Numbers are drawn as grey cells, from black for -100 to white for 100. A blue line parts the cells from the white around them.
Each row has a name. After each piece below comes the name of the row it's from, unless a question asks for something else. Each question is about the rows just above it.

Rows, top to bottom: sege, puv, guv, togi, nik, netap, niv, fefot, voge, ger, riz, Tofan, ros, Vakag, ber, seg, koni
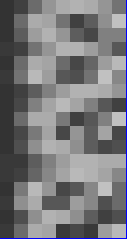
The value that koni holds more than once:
[-55]
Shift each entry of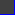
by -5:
[-55]
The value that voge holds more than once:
[34]
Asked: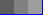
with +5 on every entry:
[-22   5  28]
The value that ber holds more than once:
[-32]
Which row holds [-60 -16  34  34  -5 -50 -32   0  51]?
voge
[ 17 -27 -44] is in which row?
guv

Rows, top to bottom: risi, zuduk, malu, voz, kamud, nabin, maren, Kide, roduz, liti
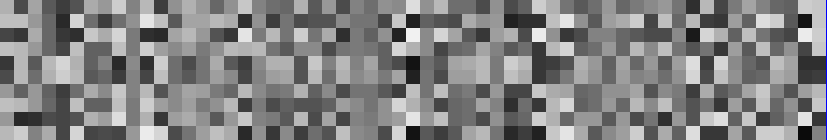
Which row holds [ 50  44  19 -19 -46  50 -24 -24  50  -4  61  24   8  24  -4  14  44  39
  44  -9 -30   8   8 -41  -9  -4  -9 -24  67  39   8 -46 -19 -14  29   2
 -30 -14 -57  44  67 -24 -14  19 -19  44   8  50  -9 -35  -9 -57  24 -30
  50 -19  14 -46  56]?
voz
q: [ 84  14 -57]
malu
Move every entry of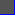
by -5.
[-40]
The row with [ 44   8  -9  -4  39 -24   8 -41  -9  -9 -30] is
maren
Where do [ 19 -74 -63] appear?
zuduk
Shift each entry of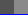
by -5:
[-40   3]

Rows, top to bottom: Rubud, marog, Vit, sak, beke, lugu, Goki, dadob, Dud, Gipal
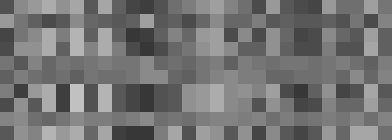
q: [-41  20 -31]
Rubud
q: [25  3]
Rubud
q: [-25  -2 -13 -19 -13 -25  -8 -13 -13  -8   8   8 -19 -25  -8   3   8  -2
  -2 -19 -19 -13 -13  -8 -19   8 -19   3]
lugu
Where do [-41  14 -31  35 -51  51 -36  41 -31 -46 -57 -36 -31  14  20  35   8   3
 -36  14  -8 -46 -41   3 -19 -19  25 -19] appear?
dadob

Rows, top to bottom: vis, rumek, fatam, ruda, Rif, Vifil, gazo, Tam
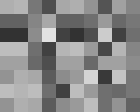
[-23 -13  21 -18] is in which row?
rumek
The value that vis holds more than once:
[37]
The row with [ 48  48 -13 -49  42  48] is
ruda
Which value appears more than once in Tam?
[15]
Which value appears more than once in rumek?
[-23]
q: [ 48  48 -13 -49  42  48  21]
ruda
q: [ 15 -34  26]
vis

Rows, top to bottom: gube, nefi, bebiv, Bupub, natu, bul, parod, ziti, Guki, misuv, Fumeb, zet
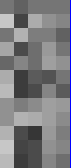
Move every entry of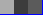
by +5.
[ 40 -48 -24]
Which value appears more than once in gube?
[-8]
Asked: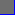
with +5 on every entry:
[-9]

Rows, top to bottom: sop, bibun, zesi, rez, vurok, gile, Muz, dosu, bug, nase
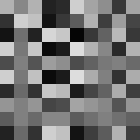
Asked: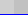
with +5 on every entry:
[67 56]
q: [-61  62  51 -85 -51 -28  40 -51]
nase

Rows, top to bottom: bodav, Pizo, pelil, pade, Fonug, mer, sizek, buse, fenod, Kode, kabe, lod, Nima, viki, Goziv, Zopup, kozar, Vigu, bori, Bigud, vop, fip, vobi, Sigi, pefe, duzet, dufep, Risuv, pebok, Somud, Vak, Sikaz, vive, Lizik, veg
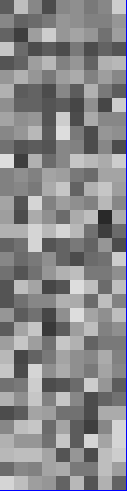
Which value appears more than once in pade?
[-40]
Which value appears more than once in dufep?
[12]
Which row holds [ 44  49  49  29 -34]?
vive
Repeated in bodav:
[6]

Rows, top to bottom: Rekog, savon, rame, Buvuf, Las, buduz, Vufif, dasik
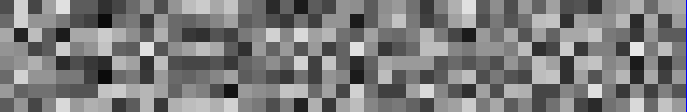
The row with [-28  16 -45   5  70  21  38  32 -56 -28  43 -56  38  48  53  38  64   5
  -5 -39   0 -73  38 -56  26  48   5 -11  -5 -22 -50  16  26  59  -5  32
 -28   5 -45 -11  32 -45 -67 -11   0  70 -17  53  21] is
dasik
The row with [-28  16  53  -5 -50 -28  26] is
savon
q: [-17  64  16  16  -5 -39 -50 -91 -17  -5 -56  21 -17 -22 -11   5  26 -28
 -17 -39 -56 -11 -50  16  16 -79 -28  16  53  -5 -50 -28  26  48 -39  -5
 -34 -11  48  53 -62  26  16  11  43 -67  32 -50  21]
savon
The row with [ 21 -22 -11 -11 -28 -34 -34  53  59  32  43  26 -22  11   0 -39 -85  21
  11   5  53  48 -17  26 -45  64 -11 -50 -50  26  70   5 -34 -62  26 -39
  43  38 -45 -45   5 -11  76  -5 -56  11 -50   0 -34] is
Vufif
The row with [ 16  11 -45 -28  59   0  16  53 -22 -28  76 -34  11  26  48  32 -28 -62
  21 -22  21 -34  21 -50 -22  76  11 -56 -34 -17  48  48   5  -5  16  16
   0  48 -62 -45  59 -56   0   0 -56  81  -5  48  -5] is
Buvuf
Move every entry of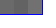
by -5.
[-22 -27 -16]

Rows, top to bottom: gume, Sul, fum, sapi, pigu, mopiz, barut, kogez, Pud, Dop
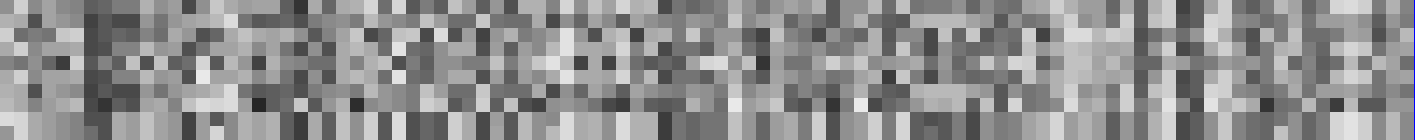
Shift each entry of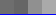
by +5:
[ -9 -15  18  38]
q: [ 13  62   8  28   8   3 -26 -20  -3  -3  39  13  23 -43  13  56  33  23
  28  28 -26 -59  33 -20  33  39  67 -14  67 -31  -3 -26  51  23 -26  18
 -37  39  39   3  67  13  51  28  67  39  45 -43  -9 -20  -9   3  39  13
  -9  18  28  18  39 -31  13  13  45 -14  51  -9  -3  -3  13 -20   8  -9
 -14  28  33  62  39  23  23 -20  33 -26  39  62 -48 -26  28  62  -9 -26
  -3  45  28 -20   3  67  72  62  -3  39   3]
gume
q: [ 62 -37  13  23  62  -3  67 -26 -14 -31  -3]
Dop
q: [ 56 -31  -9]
fum

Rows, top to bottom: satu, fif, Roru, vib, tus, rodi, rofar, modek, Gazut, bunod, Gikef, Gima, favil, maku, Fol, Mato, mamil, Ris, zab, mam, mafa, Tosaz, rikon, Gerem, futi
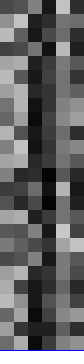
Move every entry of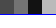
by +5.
[-37  -5 -81  51]
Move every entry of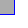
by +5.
[40]
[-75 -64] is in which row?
fif

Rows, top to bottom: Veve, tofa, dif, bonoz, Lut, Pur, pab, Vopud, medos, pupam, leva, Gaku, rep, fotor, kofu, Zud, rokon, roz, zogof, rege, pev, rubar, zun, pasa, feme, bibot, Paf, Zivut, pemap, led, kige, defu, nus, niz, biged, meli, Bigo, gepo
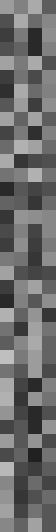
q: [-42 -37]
Gaku
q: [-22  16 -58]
zun
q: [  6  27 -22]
pev
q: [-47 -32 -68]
kige
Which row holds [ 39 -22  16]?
zun
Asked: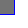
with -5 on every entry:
[-15]

